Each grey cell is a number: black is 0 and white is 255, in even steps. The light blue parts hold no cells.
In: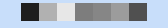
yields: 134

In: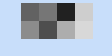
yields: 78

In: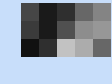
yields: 194

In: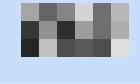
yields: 89

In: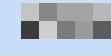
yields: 124

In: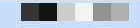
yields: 243

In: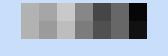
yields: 80
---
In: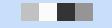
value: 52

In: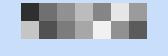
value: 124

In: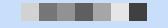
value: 146

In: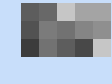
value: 93

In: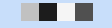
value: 245

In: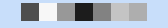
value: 152
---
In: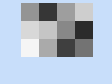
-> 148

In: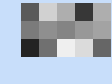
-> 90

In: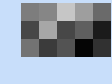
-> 125

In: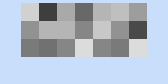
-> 209

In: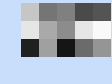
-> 198

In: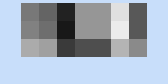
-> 120
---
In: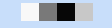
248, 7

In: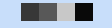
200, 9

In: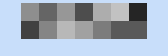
194, 37

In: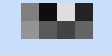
222, 14

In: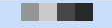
203, 40

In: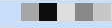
221, 14

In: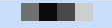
206, 11

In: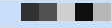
207, 15
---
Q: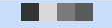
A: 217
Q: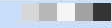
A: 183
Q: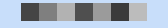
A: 127
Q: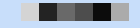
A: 35
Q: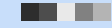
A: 77
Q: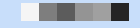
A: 126
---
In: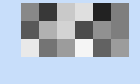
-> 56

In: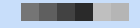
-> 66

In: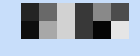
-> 14

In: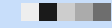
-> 110

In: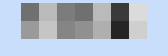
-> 58

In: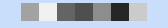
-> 79

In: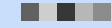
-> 97

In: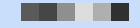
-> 70

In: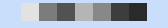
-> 61
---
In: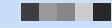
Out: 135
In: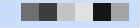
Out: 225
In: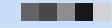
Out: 142
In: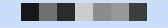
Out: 140
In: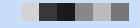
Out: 136
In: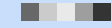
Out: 233
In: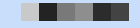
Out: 142
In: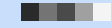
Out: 74
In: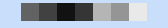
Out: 181
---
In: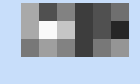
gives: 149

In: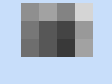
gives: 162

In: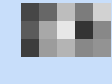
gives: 147

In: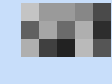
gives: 85

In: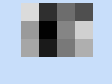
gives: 175

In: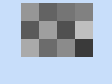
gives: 58

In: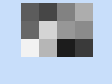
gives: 58
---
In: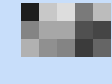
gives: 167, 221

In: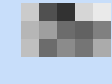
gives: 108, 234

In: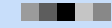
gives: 0, 197

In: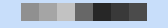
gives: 103, 194

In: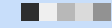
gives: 184, 239

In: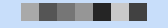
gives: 150, 201

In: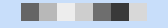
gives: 206, 237
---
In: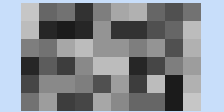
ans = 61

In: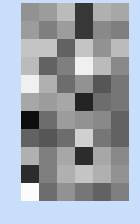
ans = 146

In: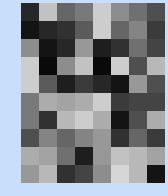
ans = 49

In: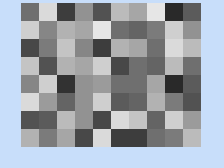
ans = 166

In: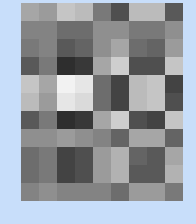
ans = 131
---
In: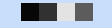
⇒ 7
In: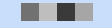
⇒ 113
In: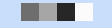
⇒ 110
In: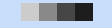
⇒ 204
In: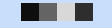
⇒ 14
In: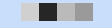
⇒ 208
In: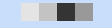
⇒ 228
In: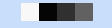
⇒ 248
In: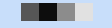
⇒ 86
